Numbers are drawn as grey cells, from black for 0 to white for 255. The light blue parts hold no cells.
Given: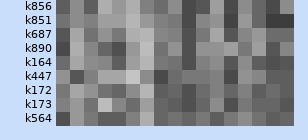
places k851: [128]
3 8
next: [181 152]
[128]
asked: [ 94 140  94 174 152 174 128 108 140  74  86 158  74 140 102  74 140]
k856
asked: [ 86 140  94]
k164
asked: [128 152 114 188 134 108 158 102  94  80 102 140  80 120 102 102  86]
k173

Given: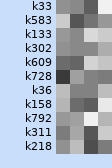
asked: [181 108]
k158
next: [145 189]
[78]
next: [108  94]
[233]
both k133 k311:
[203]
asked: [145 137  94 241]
k33
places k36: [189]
1 4

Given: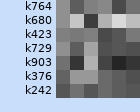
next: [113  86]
[106]
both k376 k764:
[93]
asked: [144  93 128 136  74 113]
k764
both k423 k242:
[86]
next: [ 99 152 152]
[106]
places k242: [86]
1 3 6

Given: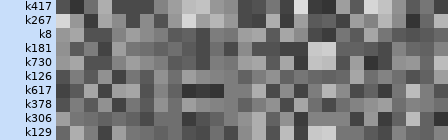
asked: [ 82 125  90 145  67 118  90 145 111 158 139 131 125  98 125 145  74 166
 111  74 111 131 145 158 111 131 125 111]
k378
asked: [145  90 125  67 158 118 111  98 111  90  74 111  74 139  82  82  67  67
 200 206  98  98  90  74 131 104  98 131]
k181
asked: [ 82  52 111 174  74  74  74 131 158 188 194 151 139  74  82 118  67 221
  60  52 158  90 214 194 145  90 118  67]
k417
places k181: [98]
8 21 22 27
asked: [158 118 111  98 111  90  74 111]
k181
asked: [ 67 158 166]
k617

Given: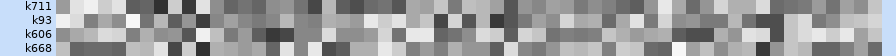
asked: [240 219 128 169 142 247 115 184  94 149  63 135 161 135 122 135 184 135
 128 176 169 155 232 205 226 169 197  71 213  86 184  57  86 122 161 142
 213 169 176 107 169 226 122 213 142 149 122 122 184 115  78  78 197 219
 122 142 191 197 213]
k93
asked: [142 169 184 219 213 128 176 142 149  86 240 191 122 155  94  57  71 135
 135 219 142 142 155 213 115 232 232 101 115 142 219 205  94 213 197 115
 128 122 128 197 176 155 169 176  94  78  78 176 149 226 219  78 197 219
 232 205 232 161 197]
k606

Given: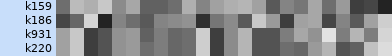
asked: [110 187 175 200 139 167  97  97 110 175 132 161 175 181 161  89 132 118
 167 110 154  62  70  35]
k159
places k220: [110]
7 10 17
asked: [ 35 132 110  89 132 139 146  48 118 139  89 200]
k186
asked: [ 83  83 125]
k931

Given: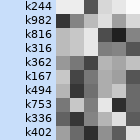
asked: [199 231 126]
k316
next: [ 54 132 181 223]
[92]

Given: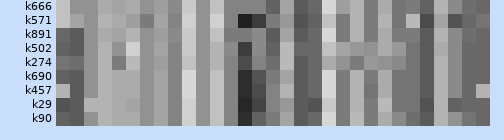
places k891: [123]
13 14 21 23 25 26
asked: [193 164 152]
k502
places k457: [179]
1 4 17 22 28 31
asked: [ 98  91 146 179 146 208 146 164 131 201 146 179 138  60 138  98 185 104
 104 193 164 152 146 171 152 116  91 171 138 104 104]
k502
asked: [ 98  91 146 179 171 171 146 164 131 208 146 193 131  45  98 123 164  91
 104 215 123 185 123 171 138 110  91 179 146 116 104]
k90

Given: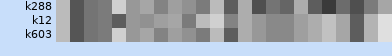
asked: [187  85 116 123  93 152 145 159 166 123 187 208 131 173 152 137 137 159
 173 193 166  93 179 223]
k12
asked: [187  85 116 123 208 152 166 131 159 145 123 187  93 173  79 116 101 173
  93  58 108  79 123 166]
k288

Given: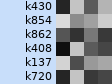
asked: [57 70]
k720
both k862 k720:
[57]

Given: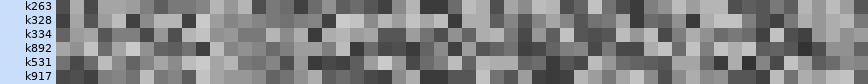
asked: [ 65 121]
k328
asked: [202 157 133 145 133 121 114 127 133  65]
k328
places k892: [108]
4 16 23 45

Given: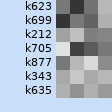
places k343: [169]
1 3
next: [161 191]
[127]
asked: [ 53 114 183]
k623
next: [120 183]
[218]
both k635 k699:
[176]
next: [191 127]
[133]

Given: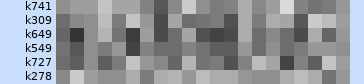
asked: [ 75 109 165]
k649
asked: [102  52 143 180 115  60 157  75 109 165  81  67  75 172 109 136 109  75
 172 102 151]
k649
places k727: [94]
2 4 19
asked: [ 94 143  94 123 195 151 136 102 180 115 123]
k727
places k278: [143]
4 5 15 16

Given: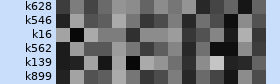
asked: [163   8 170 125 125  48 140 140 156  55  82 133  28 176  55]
k16
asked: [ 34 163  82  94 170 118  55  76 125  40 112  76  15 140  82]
k546
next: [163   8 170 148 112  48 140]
[197]

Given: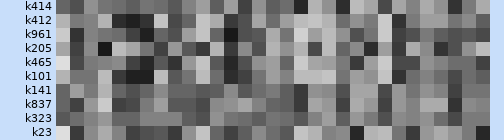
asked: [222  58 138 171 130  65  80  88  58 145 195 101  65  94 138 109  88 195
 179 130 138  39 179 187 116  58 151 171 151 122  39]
k23
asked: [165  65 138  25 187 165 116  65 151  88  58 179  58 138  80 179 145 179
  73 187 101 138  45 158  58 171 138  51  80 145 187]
k205
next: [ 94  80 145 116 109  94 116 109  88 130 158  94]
[151]

